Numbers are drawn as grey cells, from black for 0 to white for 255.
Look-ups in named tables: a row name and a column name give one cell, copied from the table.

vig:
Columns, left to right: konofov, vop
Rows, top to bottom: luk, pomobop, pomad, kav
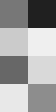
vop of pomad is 217
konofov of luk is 119
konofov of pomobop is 203
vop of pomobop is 239
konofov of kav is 232
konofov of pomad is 103
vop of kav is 141
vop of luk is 32
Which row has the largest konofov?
kav

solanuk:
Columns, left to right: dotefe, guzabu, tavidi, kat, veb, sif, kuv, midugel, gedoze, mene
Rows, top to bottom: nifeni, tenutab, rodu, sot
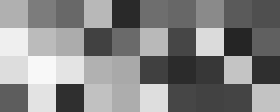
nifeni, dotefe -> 176
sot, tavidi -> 47
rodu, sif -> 64
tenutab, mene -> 96
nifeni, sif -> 110
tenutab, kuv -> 70
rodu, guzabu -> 248
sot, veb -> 173
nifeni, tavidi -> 104
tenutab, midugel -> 219
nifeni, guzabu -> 124
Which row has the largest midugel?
tenutab

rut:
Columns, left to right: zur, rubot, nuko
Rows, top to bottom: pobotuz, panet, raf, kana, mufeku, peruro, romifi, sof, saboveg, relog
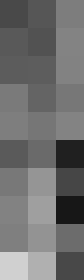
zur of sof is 130
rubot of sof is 159
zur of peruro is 90
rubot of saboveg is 147
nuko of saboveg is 108
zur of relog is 208
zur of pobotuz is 73
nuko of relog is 72
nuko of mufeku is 131
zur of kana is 122
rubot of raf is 93
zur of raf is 92
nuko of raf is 130
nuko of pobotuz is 125
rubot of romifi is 149
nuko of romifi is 70
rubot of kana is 100
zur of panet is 89
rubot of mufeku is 118
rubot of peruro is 106

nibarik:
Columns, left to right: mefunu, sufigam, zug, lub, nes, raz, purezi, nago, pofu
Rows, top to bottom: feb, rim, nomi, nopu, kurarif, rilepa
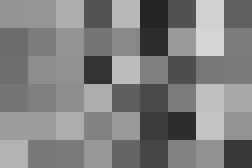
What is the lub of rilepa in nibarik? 151
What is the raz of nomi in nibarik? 127
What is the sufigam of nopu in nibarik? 127
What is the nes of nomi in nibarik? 188
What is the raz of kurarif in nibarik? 59
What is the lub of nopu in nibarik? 172
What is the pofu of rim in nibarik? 123
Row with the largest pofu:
nopu

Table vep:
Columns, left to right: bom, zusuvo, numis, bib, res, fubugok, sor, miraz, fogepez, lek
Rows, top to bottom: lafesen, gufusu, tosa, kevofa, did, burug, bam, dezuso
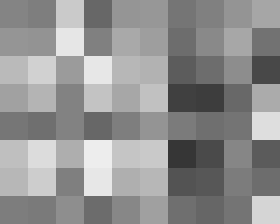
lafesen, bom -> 132
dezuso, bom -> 125
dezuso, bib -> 108
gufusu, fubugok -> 158
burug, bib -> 237
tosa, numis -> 155
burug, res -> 197
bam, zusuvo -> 205
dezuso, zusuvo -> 122
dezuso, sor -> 111

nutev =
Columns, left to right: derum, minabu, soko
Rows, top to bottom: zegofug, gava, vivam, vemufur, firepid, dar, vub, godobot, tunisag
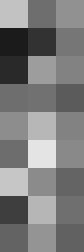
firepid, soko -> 130
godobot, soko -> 111
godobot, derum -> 62
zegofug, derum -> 194
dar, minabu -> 228
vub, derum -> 198
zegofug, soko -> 145
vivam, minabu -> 157
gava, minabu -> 50
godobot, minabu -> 182
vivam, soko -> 130
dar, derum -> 109
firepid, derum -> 141
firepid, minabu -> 183
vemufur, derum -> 110
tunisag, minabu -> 148

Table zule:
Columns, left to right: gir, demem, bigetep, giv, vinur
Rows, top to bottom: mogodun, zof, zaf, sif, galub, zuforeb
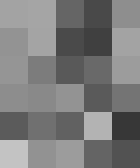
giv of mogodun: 73
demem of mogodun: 165
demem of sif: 137
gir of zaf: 149
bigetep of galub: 97
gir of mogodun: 163
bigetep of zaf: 89
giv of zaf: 105
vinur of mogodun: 142

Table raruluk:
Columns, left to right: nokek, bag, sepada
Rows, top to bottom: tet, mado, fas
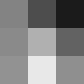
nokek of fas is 146
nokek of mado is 138
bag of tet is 77
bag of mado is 176
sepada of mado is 98
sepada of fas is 143
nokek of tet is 131
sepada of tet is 27
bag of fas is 232
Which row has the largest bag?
fas

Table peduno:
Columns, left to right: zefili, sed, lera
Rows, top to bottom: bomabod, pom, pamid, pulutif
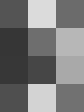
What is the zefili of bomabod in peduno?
84
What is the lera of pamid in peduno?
169
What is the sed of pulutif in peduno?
211
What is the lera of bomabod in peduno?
107
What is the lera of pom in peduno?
183
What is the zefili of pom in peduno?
54
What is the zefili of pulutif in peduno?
79
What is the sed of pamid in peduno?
70
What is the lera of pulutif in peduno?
113
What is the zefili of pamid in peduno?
55
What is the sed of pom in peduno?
110
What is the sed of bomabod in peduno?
219

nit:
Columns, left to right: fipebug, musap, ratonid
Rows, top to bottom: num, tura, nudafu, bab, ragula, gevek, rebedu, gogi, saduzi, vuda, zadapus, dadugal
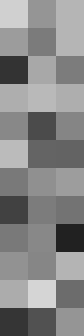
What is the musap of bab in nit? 185
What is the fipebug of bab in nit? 174
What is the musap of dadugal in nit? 81
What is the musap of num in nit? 149
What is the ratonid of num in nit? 181
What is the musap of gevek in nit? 100
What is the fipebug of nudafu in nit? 51
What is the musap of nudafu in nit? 168
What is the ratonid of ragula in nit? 133
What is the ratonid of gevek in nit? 99
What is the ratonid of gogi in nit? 115
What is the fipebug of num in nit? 208
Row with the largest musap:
zadapus

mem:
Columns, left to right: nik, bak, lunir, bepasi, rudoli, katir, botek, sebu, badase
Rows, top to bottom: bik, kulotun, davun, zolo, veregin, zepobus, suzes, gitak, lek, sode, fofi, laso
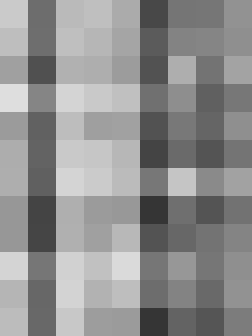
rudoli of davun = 156
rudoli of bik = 171
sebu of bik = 118
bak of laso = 104
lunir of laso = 200
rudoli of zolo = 192

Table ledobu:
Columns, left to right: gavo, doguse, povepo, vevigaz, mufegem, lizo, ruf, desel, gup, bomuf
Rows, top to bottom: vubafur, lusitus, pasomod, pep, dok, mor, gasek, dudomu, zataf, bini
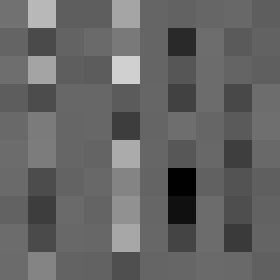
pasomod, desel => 108
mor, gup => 62
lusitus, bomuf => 98
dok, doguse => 123
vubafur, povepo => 94
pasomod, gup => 100
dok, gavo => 105
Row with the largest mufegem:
pasomod

